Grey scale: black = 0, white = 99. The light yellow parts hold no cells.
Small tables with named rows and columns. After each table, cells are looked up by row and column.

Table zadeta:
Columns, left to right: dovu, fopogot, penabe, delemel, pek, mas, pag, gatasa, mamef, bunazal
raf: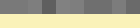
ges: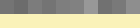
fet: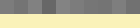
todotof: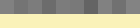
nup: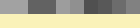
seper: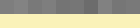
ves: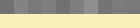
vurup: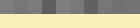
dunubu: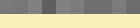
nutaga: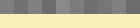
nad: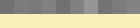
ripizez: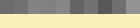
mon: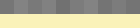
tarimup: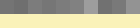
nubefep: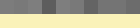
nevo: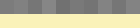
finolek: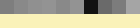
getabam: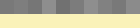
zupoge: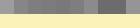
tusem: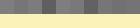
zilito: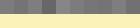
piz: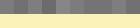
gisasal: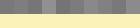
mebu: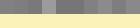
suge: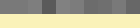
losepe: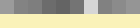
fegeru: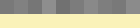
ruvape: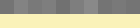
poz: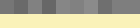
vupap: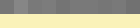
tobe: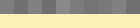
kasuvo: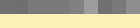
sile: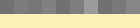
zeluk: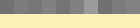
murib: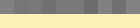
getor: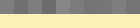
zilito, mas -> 48
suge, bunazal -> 40
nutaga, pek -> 53
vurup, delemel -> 37
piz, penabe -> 49
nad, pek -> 44
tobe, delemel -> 43
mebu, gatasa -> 54
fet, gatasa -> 45
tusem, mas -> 47
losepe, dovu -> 60
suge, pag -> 42
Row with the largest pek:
nup

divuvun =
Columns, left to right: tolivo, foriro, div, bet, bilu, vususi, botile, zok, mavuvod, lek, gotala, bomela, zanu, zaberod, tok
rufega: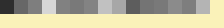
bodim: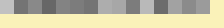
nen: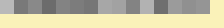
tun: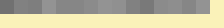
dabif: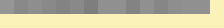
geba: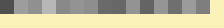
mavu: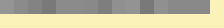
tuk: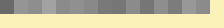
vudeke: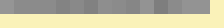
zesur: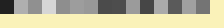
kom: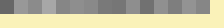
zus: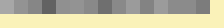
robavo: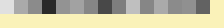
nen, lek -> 51
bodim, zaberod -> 54
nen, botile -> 46
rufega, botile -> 51
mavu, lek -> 57
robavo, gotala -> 52
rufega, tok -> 70
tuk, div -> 55
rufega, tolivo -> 18
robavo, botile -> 52
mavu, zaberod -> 53
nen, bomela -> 43
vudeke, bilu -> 51
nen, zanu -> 60
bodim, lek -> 48

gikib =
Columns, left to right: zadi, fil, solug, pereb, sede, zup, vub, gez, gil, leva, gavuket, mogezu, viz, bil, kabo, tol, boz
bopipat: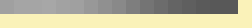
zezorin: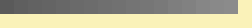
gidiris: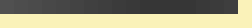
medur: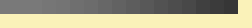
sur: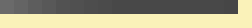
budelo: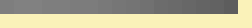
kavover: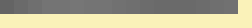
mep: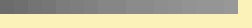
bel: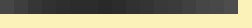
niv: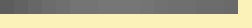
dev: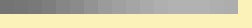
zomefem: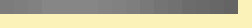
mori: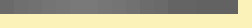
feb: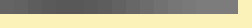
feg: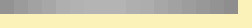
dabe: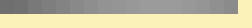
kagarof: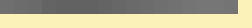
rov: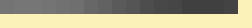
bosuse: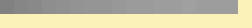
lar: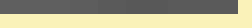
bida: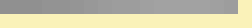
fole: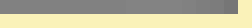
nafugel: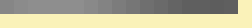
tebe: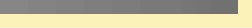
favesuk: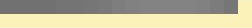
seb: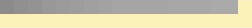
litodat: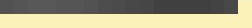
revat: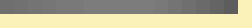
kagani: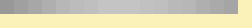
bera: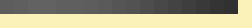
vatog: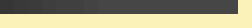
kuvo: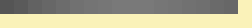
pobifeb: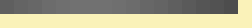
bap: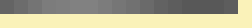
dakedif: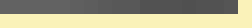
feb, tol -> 48
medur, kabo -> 25
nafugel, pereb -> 55
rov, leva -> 33
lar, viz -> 35
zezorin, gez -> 43
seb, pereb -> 59
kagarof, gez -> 39
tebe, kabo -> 45
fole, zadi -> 50
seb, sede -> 60
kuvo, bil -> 44
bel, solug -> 21
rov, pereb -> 45
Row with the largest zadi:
bopipat

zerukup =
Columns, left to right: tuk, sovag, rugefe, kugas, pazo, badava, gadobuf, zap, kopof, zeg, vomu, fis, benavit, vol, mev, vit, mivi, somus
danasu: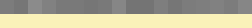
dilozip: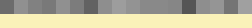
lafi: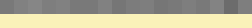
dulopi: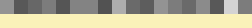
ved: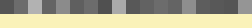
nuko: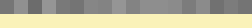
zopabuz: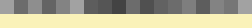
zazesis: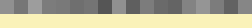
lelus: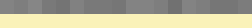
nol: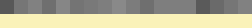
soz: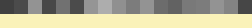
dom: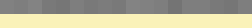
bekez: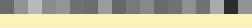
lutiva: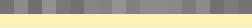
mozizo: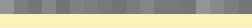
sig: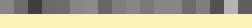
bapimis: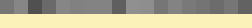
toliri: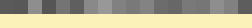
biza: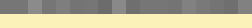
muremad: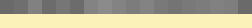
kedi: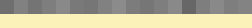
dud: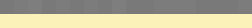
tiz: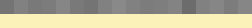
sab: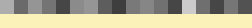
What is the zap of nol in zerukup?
49
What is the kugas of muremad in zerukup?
42
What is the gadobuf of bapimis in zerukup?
51
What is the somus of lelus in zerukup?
48
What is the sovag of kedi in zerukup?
50
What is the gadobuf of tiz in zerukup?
45
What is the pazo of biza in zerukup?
49
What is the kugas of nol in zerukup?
43
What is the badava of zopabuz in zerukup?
63
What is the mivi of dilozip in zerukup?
45
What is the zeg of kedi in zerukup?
48
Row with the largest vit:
bekez

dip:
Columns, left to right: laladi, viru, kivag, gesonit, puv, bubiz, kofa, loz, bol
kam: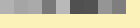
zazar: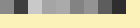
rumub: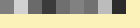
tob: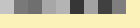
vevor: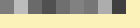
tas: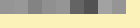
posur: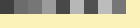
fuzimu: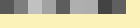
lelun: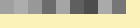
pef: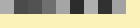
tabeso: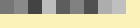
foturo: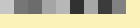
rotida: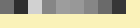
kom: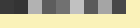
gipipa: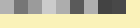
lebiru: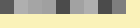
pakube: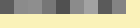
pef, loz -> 19
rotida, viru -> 18
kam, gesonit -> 47
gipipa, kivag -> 60
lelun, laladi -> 62
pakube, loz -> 35
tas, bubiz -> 39
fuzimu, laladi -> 34
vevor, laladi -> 48
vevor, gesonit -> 31
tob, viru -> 47
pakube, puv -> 31
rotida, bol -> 21
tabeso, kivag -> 26
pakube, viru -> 54
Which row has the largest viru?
rumub

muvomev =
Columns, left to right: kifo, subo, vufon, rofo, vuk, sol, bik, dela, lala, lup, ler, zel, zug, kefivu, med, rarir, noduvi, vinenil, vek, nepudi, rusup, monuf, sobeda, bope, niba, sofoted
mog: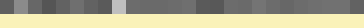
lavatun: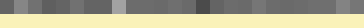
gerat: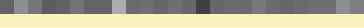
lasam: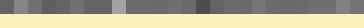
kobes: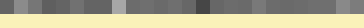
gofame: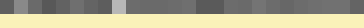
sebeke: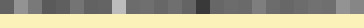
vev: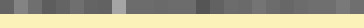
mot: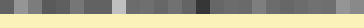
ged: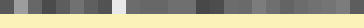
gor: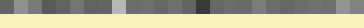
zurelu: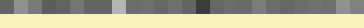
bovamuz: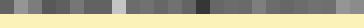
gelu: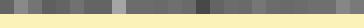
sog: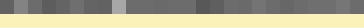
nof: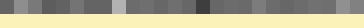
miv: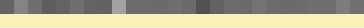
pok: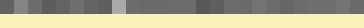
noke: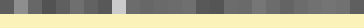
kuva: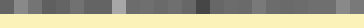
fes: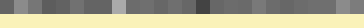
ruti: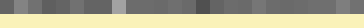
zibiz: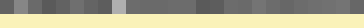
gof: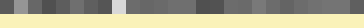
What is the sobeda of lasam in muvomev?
43
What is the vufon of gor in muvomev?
47
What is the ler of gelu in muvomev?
42
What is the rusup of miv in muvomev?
41
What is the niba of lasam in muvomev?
50
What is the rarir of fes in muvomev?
40
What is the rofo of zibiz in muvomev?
35

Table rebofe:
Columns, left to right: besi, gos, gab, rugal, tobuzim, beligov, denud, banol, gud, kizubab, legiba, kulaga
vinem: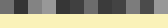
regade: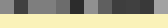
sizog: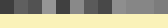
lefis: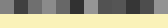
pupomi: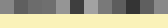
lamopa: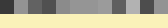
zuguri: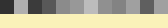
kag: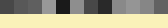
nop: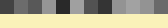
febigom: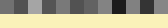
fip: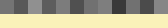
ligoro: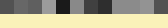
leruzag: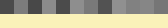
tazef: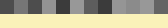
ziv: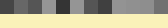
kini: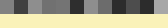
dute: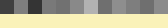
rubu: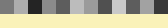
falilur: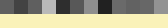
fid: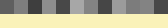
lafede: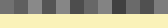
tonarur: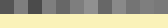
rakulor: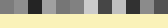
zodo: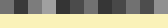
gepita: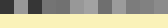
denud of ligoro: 25
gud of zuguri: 51
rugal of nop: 58
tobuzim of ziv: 20
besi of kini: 50
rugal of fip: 36
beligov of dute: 53
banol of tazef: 23
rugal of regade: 49
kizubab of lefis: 21
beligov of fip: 31
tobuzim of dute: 44

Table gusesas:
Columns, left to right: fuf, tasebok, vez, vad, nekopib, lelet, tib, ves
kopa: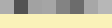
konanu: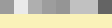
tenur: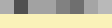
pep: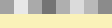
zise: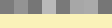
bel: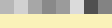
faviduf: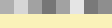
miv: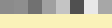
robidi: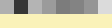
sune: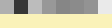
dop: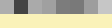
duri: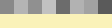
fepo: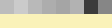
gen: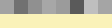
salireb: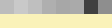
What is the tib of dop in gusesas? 61
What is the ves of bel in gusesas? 51
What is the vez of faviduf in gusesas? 63
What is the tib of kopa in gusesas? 65
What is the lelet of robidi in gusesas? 51
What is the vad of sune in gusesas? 59
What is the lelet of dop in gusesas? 47
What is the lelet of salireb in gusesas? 66
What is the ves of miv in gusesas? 65
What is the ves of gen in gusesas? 64
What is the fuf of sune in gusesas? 68
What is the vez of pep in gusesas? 66
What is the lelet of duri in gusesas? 69
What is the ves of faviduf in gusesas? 55
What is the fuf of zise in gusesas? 48
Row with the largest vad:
duri

